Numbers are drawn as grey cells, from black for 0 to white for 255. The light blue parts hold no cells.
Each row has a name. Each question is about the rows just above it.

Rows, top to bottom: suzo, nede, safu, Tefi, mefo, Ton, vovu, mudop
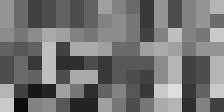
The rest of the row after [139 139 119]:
[ 65 130 190 130 119 201]
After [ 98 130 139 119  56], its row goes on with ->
[148  77 130 148 107]
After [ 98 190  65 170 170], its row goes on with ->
[160 107 107 160 170 160 119 148 148]

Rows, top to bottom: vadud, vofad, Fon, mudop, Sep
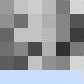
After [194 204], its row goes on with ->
[185 123 213]
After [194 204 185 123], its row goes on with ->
[213]
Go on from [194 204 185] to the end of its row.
[123 213]
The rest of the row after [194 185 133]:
[60]

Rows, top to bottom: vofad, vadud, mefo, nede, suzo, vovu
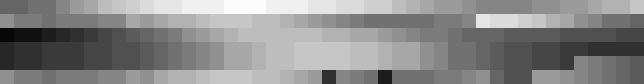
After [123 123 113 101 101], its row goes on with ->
[101  91  91  91  91  80  80  80  80  70  70]
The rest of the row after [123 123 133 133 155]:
[144 167 178 178 189 198 198 198 189 189 178 167 155  48 133 123 113  29
 113 113 113 123 123 133 144 101  80  80 155 155 144 133 123 113 101  91]
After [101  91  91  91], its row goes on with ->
[91 80 80 80 80 70 70]

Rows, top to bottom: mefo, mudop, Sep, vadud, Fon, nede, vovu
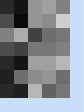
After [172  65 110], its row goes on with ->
[119]
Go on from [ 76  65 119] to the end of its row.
[119 129]
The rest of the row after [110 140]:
[150 110]
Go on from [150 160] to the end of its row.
[129]
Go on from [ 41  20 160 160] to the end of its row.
[182]

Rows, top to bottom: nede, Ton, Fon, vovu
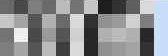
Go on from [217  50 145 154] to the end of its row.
[208 126]
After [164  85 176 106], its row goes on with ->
[217  50 145 154 208 126]

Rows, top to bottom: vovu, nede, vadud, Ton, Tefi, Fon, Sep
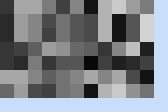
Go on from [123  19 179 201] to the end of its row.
[145 114]
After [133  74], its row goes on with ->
[114  85  74 179  19  85 210]
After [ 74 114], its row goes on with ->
[ 85  74 179  19  85 210]
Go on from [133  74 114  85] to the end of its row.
[ 74 179  19  85 210]
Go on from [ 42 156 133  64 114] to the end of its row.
[ 85  74 179  19  85 210]

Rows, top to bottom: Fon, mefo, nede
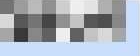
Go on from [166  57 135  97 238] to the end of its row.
[ 97 195 216 166]
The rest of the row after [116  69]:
[144 195  87  78 135]

